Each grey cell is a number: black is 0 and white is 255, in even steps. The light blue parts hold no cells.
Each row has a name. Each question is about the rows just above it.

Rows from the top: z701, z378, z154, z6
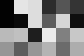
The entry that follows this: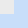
[128]
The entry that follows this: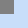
[200]
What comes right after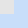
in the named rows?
[221]
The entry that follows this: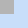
[107]
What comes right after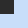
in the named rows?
[85]
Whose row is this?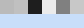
z154

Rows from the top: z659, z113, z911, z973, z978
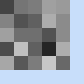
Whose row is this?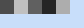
z973
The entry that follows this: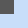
[124]
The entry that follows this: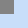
[82]
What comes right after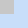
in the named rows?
[104]
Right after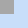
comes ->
[88]

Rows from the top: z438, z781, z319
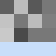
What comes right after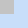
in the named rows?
[120]
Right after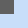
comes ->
[188]
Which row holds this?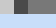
z319
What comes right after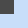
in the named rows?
[120]
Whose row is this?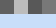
z438
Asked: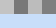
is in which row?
z781

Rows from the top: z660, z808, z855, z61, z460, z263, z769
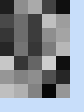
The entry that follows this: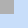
[130]
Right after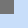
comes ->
[54]
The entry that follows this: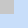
[54]
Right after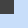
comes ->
[15]

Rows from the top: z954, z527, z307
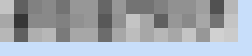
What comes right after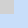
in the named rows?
[203]
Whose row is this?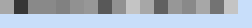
z527
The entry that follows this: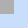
[183]
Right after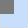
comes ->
[167]
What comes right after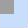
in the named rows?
[81]
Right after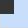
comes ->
[137]

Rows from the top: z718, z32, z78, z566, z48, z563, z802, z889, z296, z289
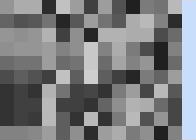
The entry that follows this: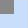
[157]
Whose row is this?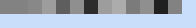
z289
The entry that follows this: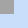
[130]
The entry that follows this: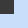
[185]

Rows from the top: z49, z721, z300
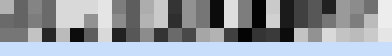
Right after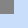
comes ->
[106]
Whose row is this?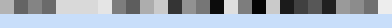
z49
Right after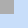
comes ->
[202]
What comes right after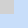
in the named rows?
[27]
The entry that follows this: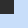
[146]
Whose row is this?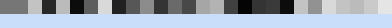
z300

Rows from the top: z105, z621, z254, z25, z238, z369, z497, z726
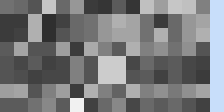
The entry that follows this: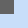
[176]
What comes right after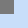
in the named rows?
[144]
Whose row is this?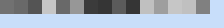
z105
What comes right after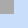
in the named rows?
[128]
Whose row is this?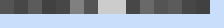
z238
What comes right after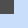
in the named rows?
[65]

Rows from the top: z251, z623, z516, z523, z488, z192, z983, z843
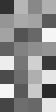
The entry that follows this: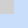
[56]
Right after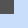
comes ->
[104]
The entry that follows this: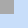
[163]
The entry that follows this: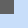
[130]

